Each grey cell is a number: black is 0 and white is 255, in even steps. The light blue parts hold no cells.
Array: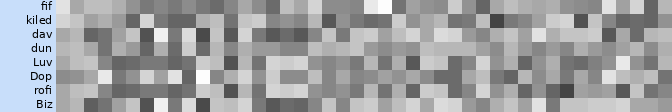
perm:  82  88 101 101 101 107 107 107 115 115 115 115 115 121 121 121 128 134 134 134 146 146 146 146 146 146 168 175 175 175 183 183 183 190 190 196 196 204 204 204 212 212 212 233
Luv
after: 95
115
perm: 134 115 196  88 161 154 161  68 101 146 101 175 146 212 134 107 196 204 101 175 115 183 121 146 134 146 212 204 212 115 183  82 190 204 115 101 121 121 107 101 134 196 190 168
rofi
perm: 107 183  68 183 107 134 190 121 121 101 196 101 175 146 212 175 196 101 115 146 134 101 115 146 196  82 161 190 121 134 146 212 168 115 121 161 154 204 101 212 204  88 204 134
kiled
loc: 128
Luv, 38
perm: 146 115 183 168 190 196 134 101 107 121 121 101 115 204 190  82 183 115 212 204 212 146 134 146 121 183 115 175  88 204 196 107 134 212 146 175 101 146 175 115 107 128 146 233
Luv
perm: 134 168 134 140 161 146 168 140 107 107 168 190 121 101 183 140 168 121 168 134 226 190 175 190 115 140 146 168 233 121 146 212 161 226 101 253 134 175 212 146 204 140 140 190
Dop

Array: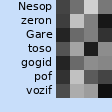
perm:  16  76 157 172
vozif
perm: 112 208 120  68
Nesop
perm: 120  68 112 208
Nesop
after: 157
16

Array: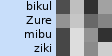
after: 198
104
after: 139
206
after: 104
133
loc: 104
Zure, 2
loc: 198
Zure, 1

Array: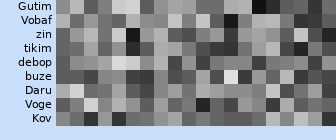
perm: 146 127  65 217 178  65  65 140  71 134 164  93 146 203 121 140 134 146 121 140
debop
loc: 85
buze, 18

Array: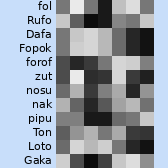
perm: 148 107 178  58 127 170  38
nosu
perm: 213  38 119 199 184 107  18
Dafa
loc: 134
Rufo, 4
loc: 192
fol, 4
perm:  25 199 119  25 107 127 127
pipu
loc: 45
zut, 2
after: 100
38

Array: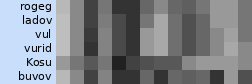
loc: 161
vul, 12
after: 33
66
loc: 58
vul, 2
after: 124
74
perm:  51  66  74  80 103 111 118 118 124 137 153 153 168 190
ladov
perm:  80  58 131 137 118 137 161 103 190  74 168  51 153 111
vul

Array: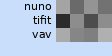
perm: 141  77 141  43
tifit
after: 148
114
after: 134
127
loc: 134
vav, 1
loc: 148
nuno, 2
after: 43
141

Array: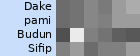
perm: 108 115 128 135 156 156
pami
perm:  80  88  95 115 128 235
Budun
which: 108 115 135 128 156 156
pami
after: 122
156

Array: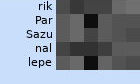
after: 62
91
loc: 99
lepe, 3

